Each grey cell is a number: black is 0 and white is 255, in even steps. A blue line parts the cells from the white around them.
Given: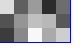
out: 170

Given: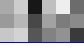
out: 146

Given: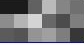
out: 126

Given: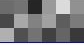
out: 101

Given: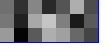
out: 104

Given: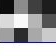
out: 168
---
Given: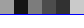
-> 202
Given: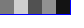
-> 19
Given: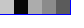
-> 91
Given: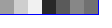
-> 113
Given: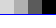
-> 1
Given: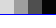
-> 5
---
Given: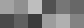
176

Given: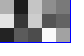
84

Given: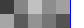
118

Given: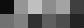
77

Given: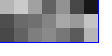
154

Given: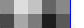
30

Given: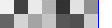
80

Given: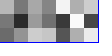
250

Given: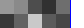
91

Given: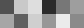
235
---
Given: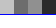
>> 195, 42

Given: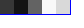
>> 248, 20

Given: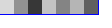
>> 217, 55

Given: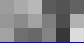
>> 220, 55

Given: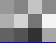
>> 244, 49

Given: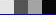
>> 228, 9

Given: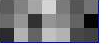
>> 212, 5

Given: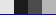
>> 229, 27
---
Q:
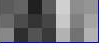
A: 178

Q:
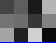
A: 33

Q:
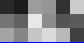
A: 218

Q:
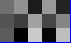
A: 202

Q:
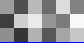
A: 87

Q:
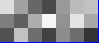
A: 140
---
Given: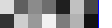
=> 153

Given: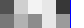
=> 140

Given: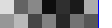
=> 69

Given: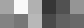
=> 184

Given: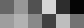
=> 137

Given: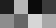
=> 214

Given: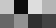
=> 47

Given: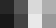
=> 233

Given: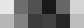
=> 60

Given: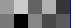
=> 134
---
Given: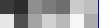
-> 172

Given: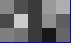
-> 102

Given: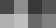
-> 129

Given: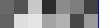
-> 155

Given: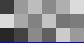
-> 154

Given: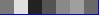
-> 105
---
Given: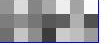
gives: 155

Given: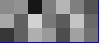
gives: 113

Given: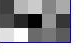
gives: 91

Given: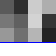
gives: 34

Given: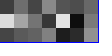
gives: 145

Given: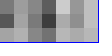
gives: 183

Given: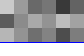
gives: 125
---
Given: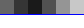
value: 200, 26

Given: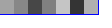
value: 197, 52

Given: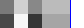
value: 246, 53

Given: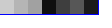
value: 204, 15

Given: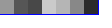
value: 202, 43

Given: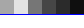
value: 227, 15

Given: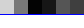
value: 211, 3
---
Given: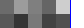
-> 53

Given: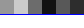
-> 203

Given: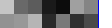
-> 152

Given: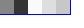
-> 52

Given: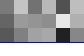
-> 128

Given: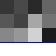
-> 151

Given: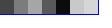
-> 124

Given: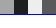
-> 31
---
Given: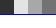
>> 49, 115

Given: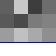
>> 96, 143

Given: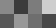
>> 137, 72

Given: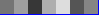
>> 117, 133

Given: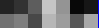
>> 35, 168

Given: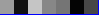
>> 157, 71

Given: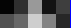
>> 4, 39
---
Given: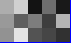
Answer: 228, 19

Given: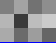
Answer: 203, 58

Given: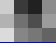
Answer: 219, 33

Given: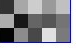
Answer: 224, 4

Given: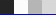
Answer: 252, 37

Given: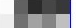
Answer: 251, 43
